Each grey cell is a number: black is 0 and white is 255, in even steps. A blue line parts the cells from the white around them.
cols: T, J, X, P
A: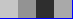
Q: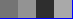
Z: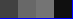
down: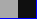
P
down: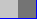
T

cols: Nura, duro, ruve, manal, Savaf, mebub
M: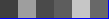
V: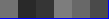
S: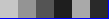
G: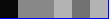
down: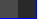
mebub
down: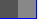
ruve
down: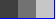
Nura
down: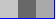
Savaf

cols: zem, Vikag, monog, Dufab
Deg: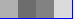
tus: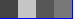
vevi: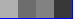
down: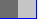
Vikag
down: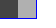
zem
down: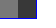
Dufab

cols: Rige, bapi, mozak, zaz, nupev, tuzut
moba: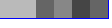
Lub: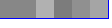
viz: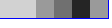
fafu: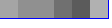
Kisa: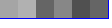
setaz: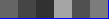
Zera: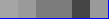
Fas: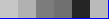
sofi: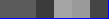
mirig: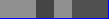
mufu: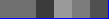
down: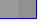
mozak
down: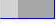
Rige
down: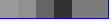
mozak
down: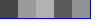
bapi
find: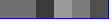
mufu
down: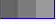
tuzut

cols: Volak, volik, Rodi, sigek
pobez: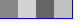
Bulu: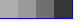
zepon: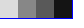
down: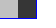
sigek
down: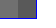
Rodi
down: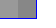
volik

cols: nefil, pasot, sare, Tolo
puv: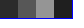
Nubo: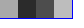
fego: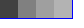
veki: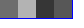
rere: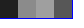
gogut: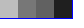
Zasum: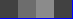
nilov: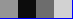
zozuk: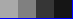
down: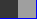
sare
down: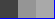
nefil

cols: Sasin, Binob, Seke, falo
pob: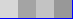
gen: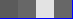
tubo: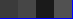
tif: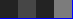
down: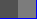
falo
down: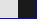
Seke
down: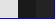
Seke
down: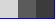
Sasin
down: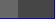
Binob

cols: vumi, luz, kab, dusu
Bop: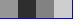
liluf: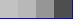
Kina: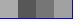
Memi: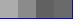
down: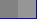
kab
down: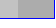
vumi
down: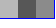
luz
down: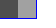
dusu

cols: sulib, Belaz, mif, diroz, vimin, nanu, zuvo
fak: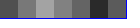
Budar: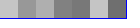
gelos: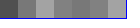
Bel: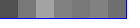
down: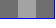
zuvo
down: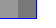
Belaz
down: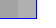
mif
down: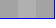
mif
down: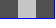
sulib
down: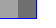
zuvo

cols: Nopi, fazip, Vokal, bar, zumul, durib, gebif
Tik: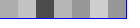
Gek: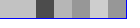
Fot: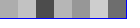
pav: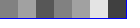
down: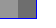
gebif
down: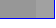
zumul
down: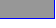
zumul
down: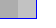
Nopi
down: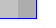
Nopi

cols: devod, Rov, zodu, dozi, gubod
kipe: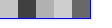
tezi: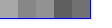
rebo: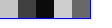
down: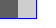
dozi
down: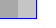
devod

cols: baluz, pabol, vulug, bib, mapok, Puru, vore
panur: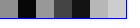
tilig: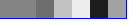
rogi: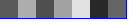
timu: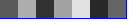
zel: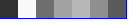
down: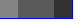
baluz
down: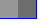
vulug

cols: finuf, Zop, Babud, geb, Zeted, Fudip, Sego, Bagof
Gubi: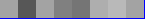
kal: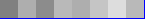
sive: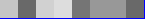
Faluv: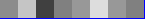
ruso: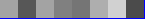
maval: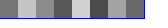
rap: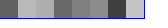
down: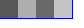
Zop
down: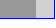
Sego
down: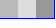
Sego
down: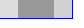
Sego
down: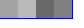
Bagof
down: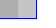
Fudip

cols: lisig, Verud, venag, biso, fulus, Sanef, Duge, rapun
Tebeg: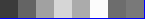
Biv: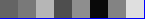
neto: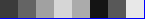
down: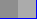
fulus
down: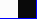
Sanef
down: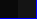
Sanef

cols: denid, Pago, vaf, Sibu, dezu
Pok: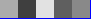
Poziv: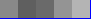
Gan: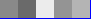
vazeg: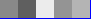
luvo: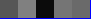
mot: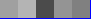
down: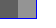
Sibu
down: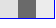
vaf
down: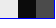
vaf
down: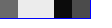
vaf
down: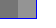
Sibu
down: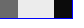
vaf

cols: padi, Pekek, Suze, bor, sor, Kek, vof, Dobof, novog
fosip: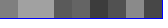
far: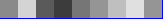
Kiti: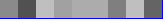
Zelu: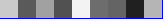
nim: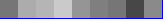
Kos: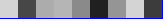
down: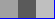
Suze
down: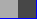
Pekek
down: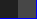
Dobof
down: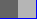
novog

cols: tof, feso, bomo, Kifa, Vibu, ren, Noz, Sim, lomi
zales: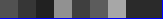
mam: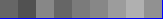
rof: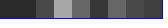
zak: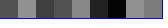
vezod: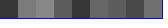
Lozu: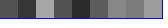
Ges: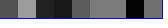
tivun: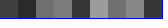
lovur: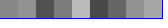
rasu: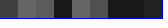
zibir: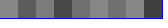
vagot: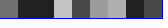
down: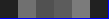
bomo
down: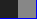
bomo
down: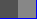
ren
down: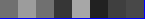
lomi
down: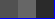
tof
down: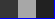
lomi

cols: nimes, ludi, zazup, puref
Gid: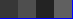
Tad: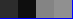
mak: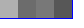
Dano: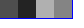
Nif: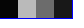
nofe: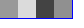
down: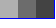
zazup
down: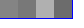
zazup
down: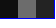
ludi

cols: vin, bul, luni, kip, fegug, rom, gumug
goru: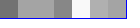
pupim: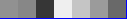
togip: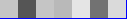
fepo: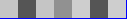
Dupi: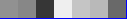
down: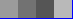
rom
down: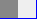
kip
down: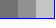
vin
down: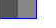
bul
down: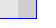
fegug
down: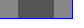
bul

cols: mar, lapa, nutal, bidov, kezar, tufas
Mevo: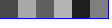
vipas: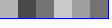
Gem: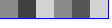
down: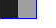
kezar
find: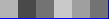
vipas
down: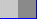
bidov

